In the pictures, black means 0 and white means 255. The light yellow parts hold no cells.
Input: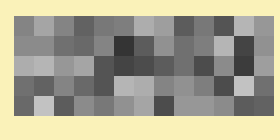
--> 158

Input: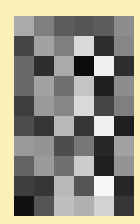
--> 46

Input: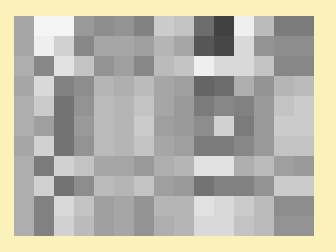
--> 135

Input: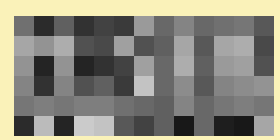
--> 81

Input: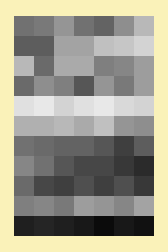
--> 157

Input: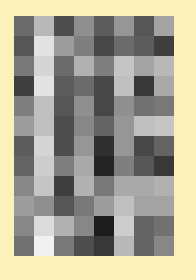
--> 184

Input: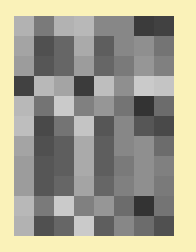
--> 128

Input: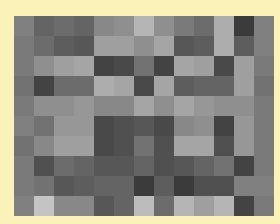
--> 122

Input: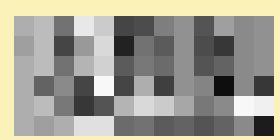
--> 145
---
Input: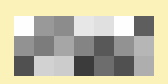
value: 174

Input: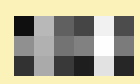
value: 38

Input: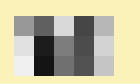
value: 197

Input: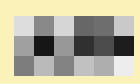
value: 237

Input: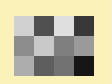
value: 22

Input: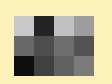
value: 123

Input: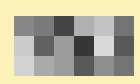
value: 116

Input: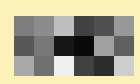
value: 206
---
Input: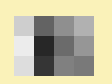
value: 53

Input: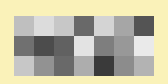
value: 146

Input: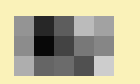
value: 101

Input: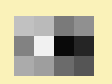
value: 158

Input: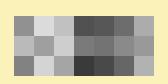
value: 212

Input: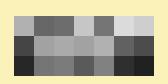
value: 117
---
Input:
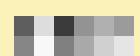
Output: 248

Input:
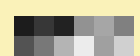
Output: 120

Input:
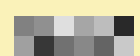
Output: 55

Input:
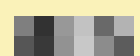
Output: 57

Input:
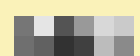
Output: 97

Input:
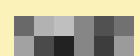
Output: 74
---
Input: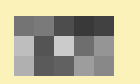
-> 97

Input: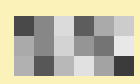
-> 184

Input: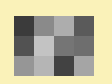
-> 66

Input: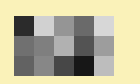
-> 71

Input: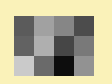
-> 13

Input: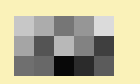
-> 8

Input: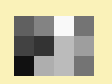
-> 187

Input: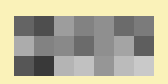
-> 180
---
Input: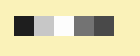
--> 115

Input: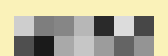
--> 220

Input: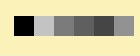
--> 69

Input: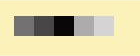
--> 172

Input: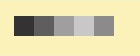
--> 200

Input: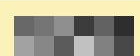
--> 98

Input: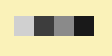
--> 138

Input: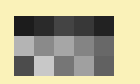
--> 56
